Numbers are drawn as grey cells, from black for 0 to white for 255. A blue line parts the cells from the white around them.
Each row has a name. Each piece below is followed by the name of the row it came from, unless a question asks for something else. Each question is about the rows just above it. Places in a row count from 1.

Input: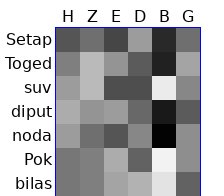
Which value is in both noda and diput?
[156]
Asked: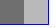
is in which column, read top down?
Z
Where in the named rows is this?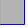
bilas, 4

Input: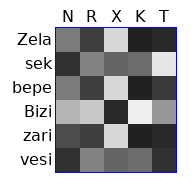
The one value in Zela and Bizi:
[41]
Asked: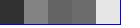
sek

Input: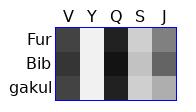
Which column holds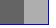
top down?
J
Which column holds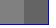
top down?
J
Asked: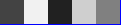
Fur
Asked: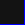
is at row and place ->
Bib, 3
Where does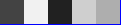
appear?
gakul

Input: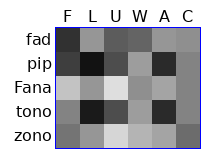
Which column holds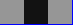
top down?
L
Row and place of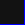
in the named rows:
pip, 2
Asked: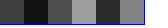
pip
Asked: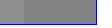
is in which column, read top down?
C

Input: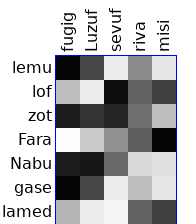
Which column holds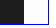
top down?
fugig
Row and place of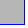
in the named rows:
lamed, 1

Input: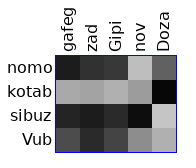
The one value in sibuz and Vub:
[42]
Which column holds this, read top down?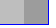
nov
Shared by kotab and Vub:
[176]
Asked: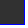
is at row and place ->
nomo, 2
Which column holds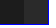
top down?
zad
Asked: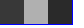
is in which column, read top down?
Gipi

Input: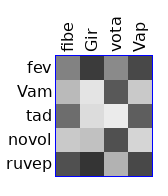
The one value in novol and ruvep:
[80]
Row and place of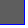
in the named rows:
tad, 4
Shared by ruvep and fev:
[72]

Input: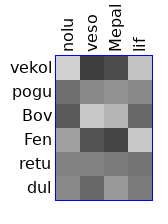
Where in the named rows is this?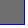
pogu, 1
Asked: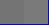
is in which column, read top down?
lif
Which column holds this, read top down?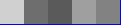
nolu

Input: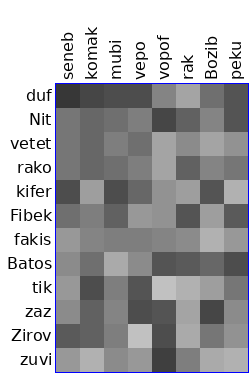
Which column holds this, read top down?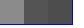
vepo
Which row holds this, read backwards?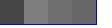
Nit
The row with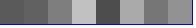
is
Zirov
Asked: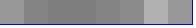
fakis
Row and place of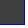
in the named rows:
zuvi, 5
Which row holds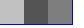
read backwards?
tik

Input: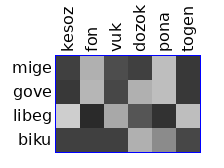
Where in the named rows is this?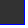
libeg, 5
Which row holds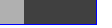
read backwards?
biku
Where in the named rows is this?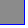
biku, 5
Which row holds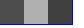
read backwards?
mige
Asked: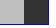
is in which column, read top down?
pona
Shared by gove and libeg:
[190]
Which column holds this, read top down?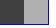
dozok

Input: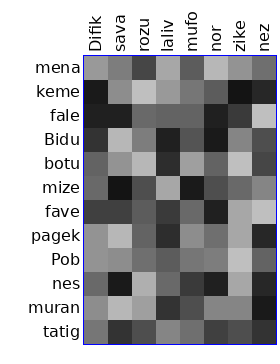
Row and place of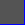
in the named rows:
Bidu, 5
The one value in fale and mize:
[105]
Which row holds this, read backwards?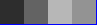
pagek
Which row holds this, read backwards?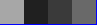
nes
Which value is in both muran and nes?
[26]
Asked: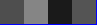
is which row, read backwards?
Bidu
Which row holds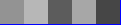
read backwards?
mena

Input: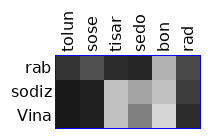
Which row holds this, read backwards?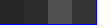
rab
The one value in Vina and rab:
[44]

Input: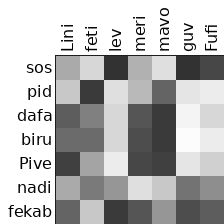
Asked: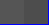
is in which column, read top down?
meri
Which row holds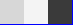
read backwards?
dafa
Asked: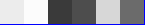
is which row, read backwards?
biru

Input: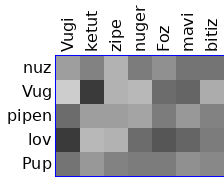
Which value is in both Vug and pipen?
[108]
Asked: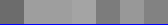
pipen
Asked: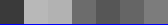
lov
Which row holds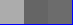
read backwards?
Vug
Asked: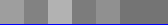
nuz

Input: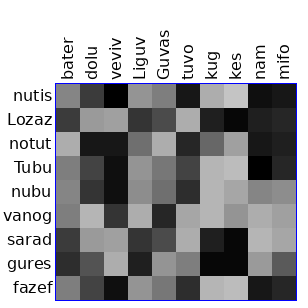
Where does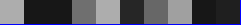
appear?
notut
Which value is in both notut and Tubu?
[38]

